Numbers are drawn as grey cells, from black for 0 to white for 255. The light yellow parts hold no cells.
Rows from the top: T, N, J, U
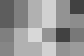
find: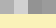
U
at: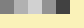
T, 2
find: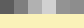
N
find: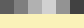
T
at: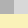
J, 2

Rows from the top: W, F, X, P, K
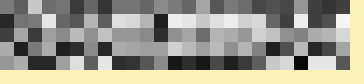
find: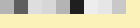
F
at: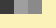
X, 3

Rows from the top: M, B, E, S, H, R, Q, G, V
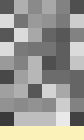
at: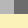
R, 3
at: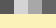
Q, 3

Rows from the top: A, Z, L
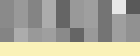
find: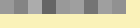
Z
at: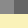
L, 5
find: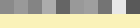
A
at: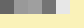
A, 5

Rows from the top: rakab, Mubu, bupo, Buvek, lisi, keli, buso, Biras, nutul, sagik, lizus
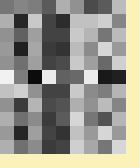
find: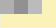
Biras
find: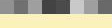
lisi
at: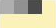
rakab, 5
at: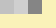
Mubu, 7
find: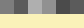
rakab
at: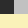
Mubu, 5
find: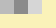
Buvek

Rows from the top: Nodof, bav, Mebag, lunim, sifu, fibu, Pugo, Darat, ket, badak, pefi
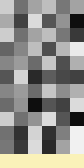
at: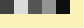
bav, 2
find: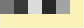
pefi
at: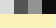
bav, 3
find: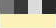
pefi

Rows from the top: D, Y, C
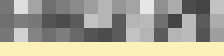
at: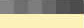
C, 3
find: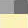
D
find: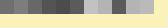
C
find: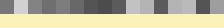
C
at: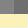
C, 3

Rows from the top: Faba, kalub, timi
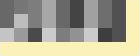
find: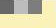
kalub
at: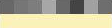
Faba, 1

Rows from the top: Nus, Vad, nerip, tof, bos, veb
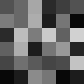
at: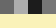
Vad, 2
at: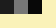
Vad, 4
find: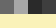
Nus
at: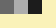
Vad, 2

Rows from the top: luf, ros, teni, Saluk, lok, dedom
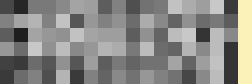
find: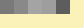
luf
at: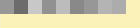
Saluk, 1
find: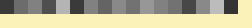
dedom
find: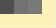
luf
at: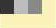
teni, 15

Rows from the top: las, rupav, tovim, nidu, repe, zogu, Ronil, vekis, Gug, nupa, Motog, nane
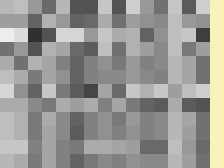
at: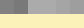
Motog, 5
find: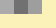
rupav
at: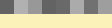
rupav, 3

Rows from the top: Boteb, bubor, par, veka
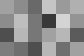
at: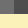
veka, 2
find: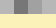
par
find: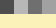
veka
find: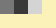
bubor
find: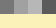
par
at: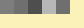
veka, 1
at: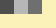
veka, 3

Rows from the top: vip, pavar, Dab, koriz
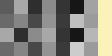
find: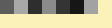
vip
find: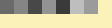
pavar
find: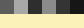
vip
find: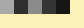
vip
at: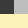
pavar, 5

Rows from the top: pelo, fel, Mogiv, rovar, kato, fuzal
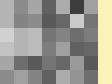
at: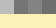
Mogiv, 3
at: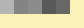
fel, 1
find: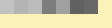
rovar
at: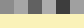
pelo, 2
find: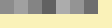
fuzal

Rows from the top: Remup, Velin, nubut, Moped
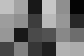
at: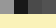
nubut, 1
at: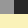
Velin, 5

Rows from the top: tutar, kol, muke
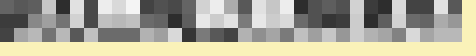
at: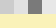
kol, 16
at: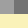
kol, 4
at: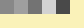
kol, 3

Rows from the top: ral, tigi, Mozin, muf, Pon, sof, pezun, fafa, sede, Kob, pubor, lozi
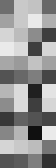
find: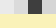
muf
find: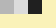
pezun
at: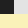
pezun, 3
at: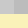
pubor, 2

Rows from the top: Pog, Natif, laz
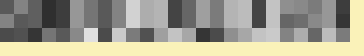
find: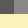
laz
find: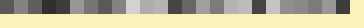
Pog
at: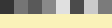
laz, 3
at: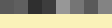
Natif, 2
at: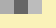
laz, 22
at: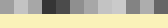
laz, 12

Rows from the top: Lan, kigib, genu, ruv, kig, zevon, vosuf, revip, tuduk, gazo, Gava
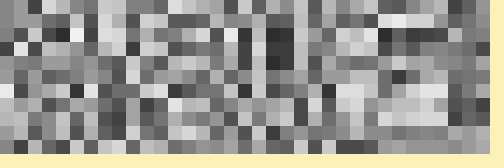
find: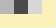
revip
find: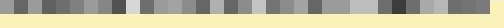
zevon

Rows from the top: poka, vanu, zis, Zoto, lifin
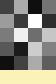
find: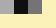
poka
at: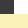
vanu, 2
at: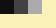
lifin, 1

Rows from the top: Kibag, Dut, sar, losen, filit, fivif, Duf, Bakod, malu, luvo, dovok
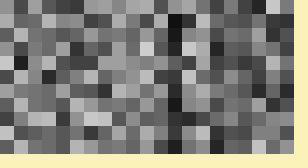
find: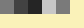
Kibag
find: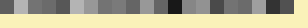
Bakod
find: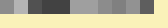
filit

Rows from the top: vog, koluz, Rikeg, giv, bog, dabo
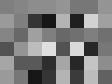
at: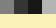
koluz, 2
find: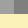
Rikeg
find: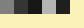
koluz
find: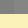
vog

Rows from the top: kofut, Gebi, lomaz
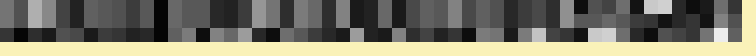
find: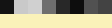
lomaz
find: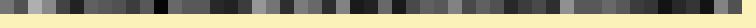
Gebi
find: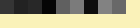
lomaz

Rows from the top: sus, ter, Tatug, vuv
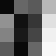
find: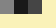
Tatug
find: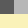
sus
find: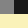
Tatug
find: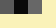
vuv
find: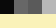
sus
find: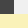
Tatug

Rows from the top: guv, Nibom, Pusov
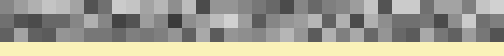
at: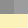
Nibom, 14
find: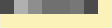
Nibom
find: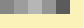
Pusov
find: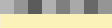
Pusov

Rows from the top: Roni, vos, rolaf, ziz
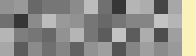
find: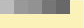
vos
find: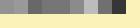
Roni

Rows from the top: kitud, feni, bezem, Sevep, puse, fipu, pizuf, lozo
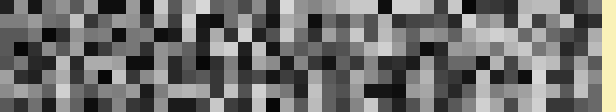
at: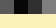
puse, 14
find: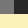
puse
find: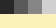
lozo
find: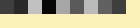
lozo
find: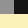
kitud

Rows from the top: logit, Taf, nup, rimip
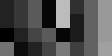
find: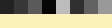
logit
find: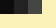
rimip
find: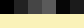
nup
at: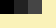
nup, 1
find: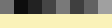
rimip

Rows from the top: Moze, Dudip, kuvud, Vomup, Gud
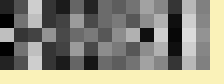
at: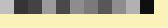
Vomup, 3
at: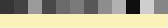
Dudip, 4
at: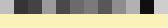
Dudip, 3
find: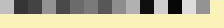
kuvud
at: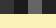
Moze, 4
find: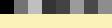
Vomup
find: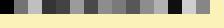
Vomup

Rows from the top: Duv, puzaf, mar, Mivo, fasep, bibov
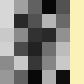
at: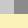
mar, 1
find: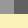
bibov
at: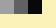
Duv, 2

